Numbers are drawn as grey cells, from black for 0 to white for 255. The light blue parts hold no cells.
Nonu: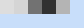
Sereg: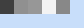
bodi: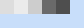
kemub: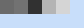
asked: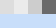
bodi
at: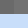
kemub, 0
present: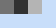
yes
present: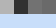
no
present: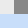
no
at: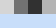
Nonu, 1
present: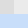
yes

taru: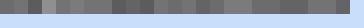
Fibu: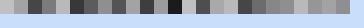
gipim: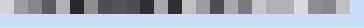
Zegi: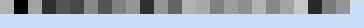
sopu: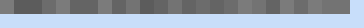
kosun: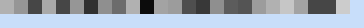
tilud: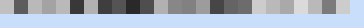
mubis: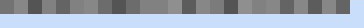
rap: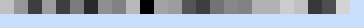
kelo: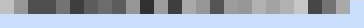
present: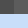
no
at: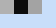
kosun, 9

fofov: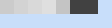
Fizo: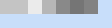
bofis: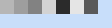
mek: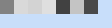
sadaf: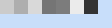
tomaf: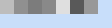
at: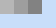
bofis, 0
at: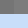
sadaf, 3
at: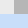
Fizo, 2
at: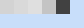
fofov, 1
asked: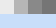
Fizo

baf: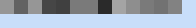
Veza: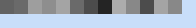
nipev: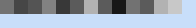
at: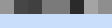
baf, 2
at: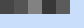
nipev, 1
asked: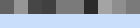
baf
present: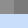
yes
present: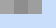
no
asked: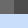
Veza

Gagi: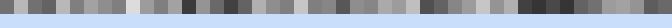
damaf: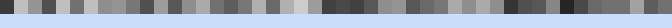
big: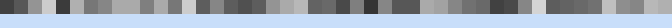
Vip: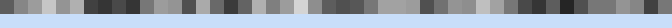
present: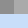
yes
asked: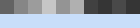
Gagi
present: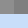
yes

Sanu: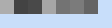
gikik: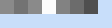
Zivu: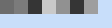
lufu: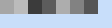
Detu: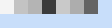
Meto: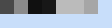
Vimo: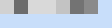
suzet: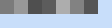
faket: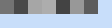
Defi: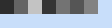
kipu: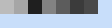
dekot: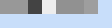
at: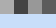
faket, 3
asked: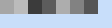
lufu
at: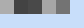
Sanu, 0
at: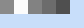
gikik, 2
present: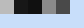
no
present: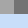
yes
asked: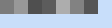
suzet

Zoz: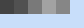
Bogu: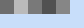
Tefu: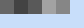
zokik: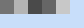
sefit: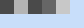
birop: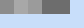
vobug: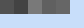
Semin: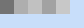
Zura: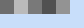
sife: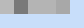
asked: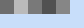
Bogu
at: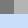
sife, 1
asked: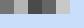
zokik
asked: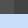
vobug
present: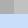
yes
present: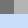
yes
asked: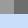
birop

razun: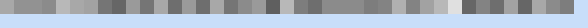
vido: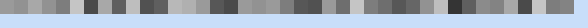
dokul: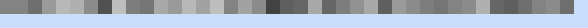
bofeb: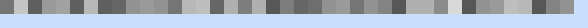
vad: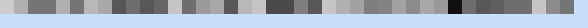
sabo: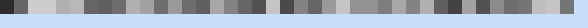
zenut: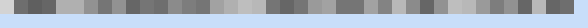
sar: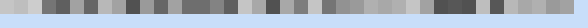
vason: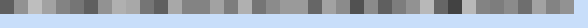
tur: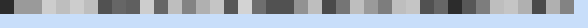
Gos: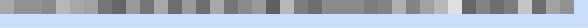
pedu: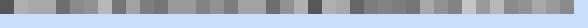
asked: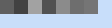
sabo
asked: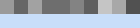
sar
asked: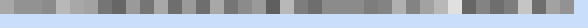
Gos
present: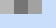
yes
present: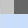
no
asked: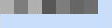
bofeb
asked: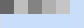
tur

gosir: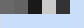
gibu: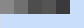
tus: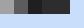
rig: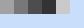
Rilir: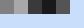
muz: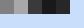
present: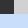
no
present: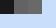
no
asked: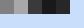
muz
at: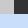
gosir, 3
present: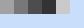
yes

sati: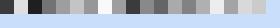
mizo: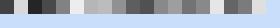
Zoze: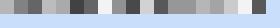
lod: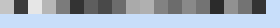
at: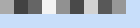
Zoze, 4
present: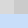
yes
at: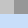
sati, 5
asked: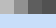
mizo
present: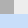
yes
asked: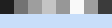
sati
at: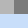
lod, 3

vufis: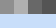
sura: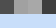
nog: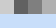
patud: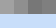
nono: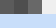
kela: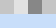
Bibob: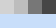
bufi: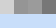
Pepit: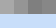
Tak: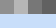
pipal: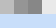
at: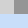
bufi, 0
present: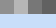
yes

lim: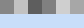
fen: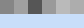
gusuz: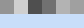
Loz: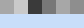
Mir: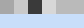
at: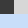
Mir, 2
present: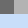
no
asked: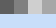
lim
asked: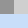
gusuz

